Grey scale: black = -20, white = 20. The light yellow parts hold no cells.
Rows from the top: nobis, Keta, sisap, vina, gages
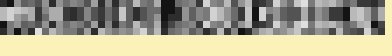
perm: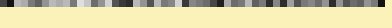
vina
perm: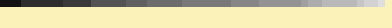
nobis
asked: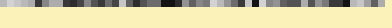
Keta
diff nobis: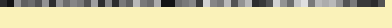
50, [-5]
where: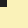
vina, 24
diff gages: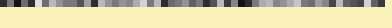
46, [3]

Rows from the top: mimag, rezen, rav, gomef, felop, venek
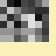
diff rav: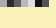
4, [11]
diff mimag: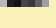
3, [-19]
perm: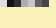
gomef

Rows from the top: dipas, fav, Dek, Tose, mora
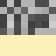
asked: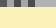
mora
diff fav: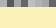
8, [-6]

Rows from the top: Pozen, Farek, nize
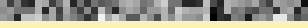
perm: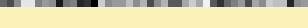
nize
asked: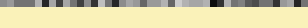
Farek
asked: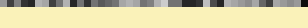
Pozen
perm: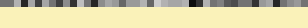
Farek
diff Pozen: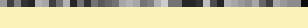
43, [4]

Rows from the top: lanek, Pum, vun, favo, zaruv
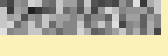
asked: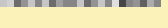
favo
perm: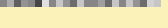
favo
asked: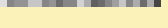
zaruv
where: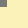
lanek, 7
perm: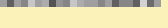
vun
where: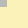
Pum, 17

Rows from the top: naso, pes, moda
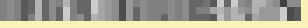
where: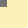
naso, 30
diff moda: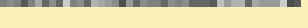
6, [8]
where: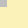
moda, 32
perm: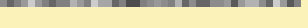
pes
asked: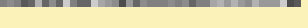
pes

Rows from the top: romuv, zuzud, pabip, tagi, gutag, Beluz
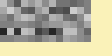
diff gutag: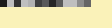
1, [-14]
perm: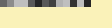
gutag
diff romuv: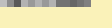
7, [2]

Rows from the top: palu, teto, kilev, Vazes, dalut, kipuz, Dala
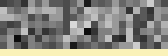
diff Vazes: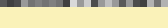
10, [-8]
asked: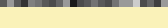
Dala
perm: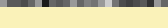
palu
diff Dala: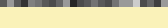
11, [-16]
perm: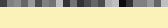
dalut
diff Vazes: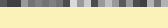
3, [-8]
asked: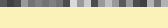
Vazes

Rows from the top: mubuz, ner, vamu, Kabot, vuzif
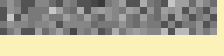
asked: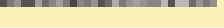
vuzif
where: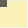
vamu, 15

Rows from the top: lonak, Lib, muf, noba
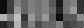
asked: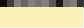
lonak
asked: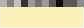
muf
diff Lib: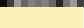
12, [-12]
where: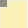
muf, 12
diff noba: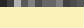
4, [-8]
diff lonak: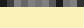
1, [-18]
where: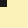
lonak, 9

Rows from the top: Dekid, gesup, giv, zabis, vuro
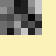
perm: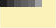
zabis
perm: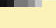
Dekid
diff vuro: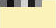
4, [11]
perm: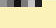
vuro

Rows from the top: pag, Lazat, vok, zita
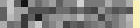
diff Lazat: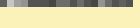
4, [5]
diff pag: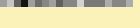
5, [3]
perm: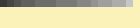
zita

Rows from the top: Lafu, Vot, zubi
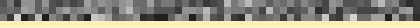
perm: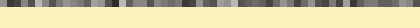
Lafu
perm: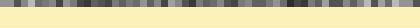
Vot
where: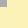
zubi, 30

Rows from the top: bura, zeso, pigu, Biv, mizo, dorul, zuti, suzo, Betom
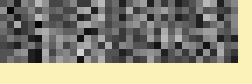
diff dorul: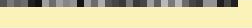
30, [1]
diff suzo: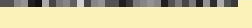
27, [-11]
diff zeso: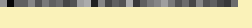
11, [-9]
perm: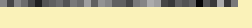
Biv
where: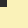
suzo, 31
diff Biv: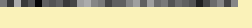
20, [3]

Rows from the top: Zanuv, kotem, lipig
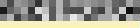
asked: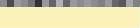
Zanuv
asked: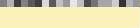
lipig

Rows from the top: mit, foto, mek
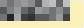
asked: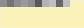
mit
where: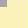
mek, 3
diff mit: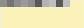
9, [-4]
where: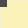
foto, 5

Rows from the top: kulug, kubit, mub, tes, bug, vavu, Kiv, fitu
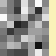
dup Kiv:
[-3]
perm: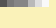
kulug
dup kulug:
[1]

